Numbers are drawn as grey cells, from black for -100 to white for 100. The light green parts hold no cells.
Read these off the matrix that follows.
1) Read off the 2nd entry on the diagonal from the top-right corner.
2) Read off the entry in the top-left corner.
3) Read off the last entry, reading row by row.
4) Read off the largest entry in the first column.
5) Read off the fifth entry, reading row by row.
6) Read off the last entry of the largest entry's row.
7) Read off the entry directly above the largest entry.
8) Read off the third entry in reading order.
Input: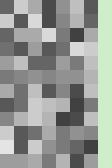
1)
41
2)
-21
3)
23
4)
79
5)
14
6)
-49
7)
60
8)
33

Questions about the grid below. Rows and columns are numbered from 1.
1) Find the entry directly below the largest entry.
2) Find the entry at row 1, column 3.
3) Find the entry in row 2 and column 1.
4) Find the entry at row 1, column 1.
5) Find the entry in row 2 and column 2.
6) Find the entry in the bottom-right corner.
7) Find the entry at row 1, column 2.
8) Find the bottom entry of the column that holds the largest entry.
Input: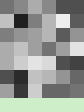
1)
-29
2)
35
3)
51
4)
-10
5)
-76
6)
-10
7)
7
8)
-19
